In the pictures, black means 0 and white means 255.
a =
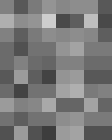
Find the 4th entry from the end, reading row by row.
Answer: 155
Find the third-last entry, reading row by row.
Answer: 163
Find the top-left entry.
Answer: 129
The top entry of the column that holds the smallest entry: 148
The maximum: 205
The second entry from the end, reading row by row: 81
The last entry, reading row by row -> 81
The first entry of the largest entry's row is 175
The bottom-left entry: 81
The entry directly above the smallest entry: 114
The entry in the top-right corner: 88
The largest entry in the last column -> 129
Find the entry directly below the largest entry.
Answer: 141
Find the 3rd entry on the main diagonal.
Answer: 122
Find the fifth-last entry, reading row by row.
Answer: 61
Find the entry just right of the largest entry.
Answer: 73
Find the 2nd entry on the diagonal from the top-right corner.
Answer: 190
